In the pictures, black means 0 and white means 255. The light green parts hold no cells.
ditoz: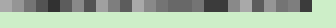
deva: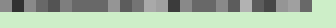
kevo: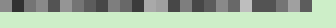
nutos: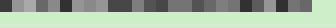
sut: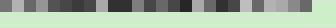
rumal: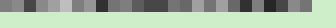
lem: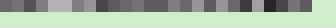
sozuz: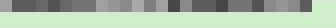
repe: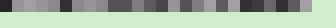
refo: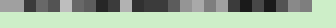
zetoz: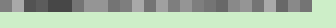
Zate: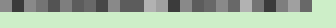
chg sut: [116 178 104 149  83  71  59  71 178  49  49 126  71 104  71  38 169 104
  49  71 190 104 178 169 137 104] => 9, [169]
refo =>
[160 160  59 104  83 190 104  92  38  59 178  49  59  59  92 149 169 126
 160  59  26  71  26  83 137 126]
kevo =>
[137  49 116 137  83 149 116  92  71 126 104  59 169 160  71 126  71  92
 137 104 190  83  83 116 160  92]
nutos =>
[ 59 149 169 104 137  49 149 137 149  71  71 126  83  71 116 116  83 104
 126 116  49  92 149  49 116 104]
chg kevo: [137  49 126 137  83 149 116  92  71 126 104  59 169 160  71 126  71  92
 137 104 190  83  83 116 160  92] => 3, [116]

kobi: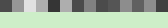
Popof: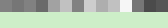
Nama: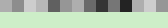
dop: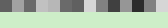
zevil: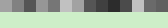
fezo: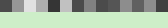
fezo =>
[ 75 150 225 174  53 193  75 129  75  85 141  96 141  64]
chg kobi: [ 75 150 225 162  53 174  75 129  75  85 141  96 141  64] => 4, [174]
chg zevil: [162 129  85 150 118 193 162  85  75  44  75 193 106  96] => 9, [64]
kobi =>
[ 75 150 225 174  53 174  75 129  75  85 141  96 141  64]
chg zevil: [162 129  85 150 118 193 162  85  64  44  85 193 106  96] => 11, [75]

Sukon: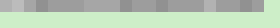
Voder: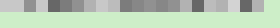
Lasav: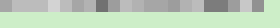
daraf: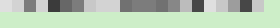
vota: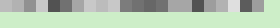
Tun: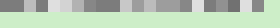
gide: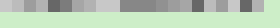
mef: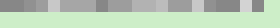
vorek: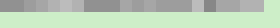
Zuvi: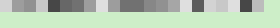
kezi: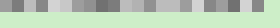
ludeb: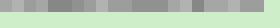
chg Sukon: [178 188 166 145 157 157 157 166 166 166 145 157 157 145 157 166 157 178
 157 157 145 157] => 16, [157]
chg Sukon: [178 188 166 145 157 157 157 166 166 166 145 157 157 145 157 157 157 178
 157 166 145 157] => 20, [157]

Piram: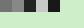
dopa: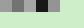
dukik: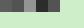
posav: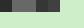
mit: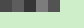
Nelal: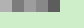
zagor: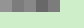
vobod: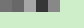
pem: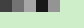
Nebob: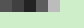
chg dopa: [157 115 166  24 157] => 5, [148]
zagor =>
[148 124 136 104 124]
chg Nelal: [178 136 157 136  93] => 2, [124]
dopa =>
[157 115 166  24 148]

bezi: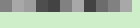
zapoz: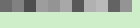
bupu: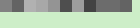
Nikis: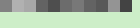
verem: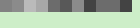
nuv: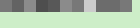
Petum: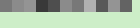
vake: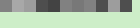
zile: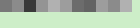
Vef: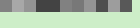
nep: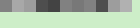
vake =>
[129 168 157  78  67 129 120 129  78 157  78]
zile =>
[120 139  57 148 177 157 108  99 157 139 177]
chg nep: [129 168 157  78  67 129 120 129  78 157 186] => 11, [177]
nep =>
[129 168 157  78  67 129 120 129  78 157 177]
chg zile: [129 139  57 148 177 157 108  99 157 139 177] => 1, [120]

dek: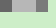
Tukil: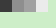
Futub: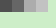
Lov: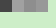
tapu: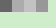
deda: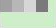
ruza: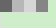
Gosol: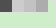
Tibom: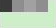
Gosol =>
[ 79 204 194 172]
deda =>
[161 183 214 122]
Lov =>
[ 69 161 142 152]
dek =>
[102 183 183 122]
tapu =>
[102 172 194 152]

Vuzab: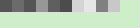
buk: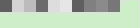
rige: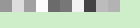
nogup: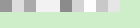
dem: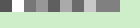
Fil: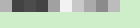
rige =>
[151 221 161 253 107 119 242  67 188 179]
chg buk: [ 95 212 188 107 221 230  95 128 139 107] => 10, [119]
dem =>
[ 85 253 119 151  95 170 107 200 128 128]
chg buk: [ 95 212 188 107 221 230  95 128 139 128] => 10, [119]
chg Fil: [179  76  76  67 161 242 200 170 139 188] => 2, [67]

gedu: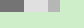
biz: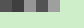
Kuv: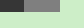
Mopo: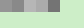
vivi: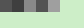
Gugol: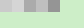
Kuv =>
[ 54  54 127 127 127]
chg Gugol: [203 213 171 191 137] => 5, [149]
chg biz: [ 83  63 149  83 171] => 5, [159]
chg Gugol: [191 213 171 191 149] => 1, [203]
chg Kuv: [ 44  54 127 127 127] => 1, [54]
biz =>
[ 83  63 149  83 159]
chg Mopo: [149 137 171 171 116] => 3, [182]

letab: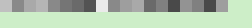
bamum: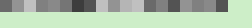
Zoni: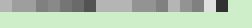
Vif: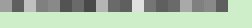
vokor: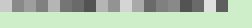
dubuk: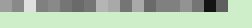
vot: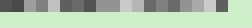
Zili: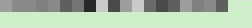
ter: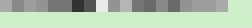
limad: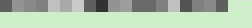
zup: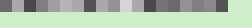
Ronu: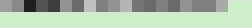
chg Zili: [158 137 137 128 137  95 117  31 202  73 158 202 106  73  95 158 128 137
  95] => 8, [41]
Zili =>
[158 137 137 128 137  95 117  41 202  73 158 202 106  73  95 158 128 137
  95]
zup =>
[106 169  73 128 158 181 169  83 169 147 213 169  73 117 106 147 128 137
  83]
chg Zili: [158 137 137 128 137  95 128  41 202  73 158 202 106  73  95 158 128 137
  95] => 7, [117]
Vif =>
[158  95 192 128 137  83 106  73 181 106  95 224 117  95 106 169 128 137
  95]

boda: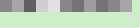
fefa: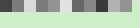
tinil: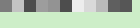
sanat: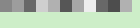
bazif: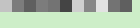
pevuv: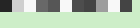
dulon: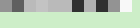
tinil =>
[124 195  77 157 147  77 237 217 186  95  86]
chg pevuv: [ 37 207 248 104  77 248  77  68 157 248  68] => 5, [86]
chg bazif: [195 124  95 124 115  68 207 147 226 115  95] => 8, [135]

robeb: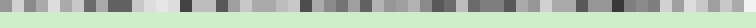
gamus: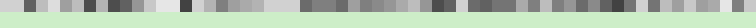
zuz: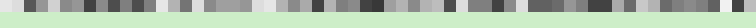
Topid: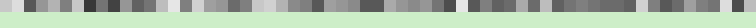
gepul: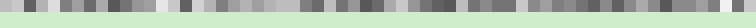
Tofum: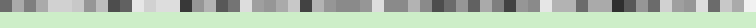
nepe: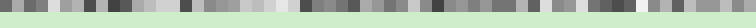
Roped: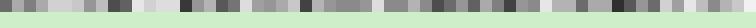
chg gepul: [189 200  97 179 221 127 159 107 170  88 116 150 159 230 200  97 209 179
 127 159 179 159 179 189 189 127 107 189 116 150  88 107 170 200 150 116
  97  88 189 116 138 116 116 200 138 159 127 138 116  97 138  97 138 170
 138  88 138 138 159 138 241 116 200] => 60, [127]
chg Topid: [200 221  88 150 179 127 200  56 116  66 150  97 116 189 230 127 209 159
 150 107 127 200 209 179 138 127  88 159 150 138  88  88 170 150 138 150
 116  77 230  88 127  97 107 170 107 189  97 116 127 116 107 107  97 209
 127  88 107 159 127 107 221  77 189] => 60, [116]
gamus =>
[209 209  97 189 221 159 189  77 179  77  97 150 200 230 230  66 209 179
 127 159 170 179 209 209 209 107 127 127 107 159 127 138 150 170 189 150
  77  97 209 107  97 116 116 170 127 189 127 150 107 138  97  66 116 209
 116 189 159 200 159 170 230 127 200]
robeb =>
[150 209 138 170 221 170 200 107 170  97  97 200 221 230 221  66 189 189
  88 159 200 170 170 189 200  77 170 138 116 159  97 179 150 159 179 138
  88 107 189 107 127 127  88 170 150 209 170 170  88 150 150  56 127 138
 127 209 159 221 200 159 200 170 241]
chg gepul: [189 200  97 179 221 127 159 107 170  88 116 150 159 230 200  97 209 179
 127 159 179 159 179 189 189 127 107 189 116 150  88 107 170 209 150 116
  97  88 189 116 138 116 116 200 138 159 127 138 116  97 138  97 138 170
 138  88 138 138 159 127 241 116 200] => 34, [200]
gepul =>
[189 200  97 179 221 127 159 107 170  88 116 150 159 230 200  97 209 179
 127 159 179 159 179 189 189 127 107 189 116 150  88 107 170 200 150 116
  97  88 189 116 138 116 116 200 138 159 127 138 116  97 138  97 138 170
 138  88 138 138 159 127 241 116 200]

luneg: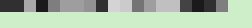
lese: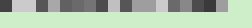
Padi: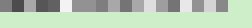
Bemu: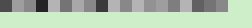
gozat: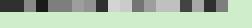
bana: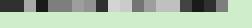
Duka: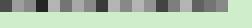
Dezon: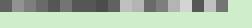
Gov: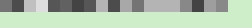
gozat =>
[ 48  48 136  26 126 126 158 146  48 212 203 116 158 192 192  67 168  48
 126]
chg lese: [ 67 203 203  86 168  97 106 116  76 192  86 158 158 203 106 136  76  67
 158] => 18, [58]
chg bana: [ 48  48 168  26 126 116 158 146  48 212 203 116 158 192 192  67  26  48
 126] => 6, [126]

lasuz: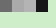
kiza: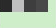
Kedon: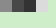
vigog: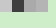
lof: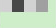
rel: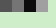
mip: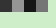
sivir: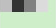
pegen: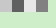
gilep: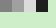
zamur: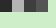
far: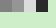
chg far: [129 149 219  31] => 4, [42]
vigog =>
[200  62 170 180]

